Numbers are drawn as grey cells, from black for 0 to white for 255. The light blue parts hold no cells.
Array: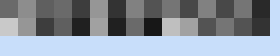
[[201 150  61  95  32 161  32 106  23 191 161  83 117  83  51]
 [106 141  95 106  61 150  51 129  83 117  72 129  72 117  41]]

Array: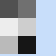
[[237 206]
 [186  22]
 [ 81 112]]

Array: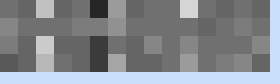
[[134 112 112 112 124 124 145 112 112 112 112 101 112 124 112]
 [124 101 203 101 101  59 112 101 134 112 134 112 112 112 134]
 [112 101 193 101 112  38 155 101 112 112 213 112 101 112 101]
 [ 89 101 183 112 101  59 165 101 101 112 155 112 124 134 101]]

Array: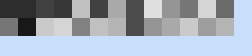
[[118  24 202 213 129 192 180  75 149 169 202 158 180]
 [ 45  45  65  55 192  65 169  75 223 149 118 213 107]]

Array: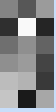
[[197  26 167]
 [188 179  57]
 [143 155  68]
 [132  87 155]
 [111 143  99]
 [ 47 249  37]]

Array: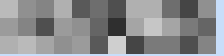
[[186 144 132 176  89 110  79 176 176 110  69 144]
 [176 186 165 144 155  89 207  69 122 122  79 132]
 [155 132  79 155 144 101  47 165 198 165 122 101]]

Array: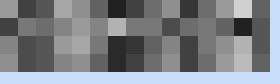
[[154  65  86 166 143  98  33  65 109 143  54 109 154 208  98]
 [143  76  86 132 143  98  42  65 109 143  65 109 154 187  98]
 [132  76  86 154 166 120  42  54  98 132  65 120 143 178  86]
 [ 65 120 109 132 154 132 178 120 120  76 109 120  98  33  86]]

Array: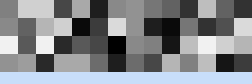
[[241  89 241  41  89  71   0 137 128  21 190 241 208 181]
 [146 157  41 169 169 108  30 108  71 181 128 190  21  60]
 [137  98 181 208  10  60 218 146  30  10 118  50  80 218]
 [128 208 208  71 169  30 137 146 118  98  50 190  98  50]]

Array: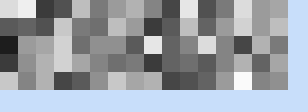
[[220 239  59  81 190 122 155 178 132  70 230  81 122 220 155 166]
 [200 132 178  70  90 144 200 166 178  70  81  99 155 250 132 144]
 [ 90  99  81 200 122 111 190 155  59  90 190  99 155 210 155 190]
 [ 59 144 178 210 166 132 111 122  59  99 111  90 132 178  99 166]
 [ 29 155 166 210 111 144 144  90 230  99 132 220 132  70 178 122]]
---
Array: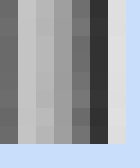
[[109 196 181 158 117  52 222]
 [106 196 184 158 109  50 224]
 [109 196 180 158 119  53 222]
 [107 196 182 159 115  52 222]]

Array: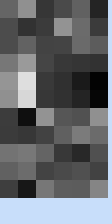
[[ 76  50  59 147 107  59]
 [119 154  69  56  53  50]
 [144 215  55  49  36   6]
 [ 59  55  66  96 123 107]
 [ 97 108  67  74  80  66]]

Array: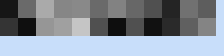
[[ 52  15 150 160 197  80  14  80  17  42  96 132]]

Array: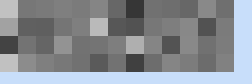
[[162  96  95 117 127 186  87  82 119 126 136  82 123]
 [193 140 127 120 113  90 114  64 109 133 124 108 129]]

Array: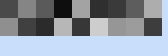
[[143  64  43 183  55 205 150 156  61]]

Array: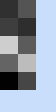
[[ 62  46]
 [100 188]]
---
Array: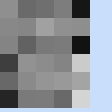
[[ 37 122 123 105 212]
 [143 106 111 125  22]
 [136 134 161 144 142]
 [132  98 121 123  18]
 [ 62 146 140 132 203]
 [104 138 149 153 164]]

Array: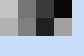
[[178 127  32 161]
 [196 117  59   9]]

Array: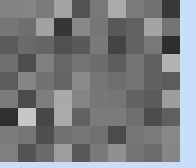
[[127  83 106 157  89 121 144 116 107 134]
 [130 132 122 162  82 120 171 122 114  56]
 [119 111 161  54 136 118  88  97 164 116]
 [ 90 106 101  80  89 121  68  99 120  46]
 [110  78 128 103 115 108  93 116  96 179]
 [ 92 134 114 100 138 117 110 116  96  92]
 [123  75 125 169 132 119 117  99  91 156]
 [ 47 199  71 171  97 123 123 111  76  95]
 [124 117  79 112 118 113  75 118 124 136]]

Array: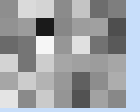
[[228 138 202 149  82 162 136]
 [142 218 212 139 196 109 126]
 [146 156  26 135 157 160  78]
 [106 117 246 150 224 114  89]
 [211 117 205 166 160 156 166]
 [166 204 179 152  96 141 173]]

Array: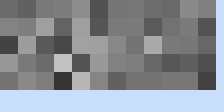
[[115 138 126  53 183 133  97 114 114 119 119  66]
 [107  97 121 125 141  81 117 118 110 105 138 128]
 [131 126 159  99 159  85 122 123  90 114 123  83]
 [ 67 157  89  72 161 159 136 115 170 121 119 103]
 [150 121 107 194  83 152 129 126 103  87  95  79]]

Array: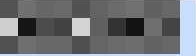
[[ 81 111 104 104  80 101 107 110  98 104]
 [ 83 112 102 105  82  99 107 113  97 104]
 [206  22  76  67 212  96  51  19 111  68]]
